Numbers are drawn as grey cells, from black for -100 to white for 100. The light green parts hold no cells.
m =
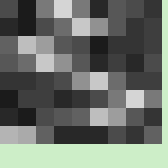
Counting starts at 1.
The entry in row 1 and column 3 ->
-5
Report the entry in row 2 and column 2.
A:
-79
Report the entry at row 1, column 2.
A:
-79
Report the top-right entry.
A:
-59
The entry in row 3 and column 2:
49
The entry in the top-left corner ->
-41
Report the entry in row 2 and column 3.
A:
-41
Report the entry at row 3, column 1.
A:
-24
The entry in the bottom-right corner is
-24
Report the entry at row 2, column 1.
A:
-69

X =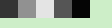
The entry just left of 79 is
14
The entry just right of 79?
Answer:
-33
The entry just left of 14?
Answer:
-59
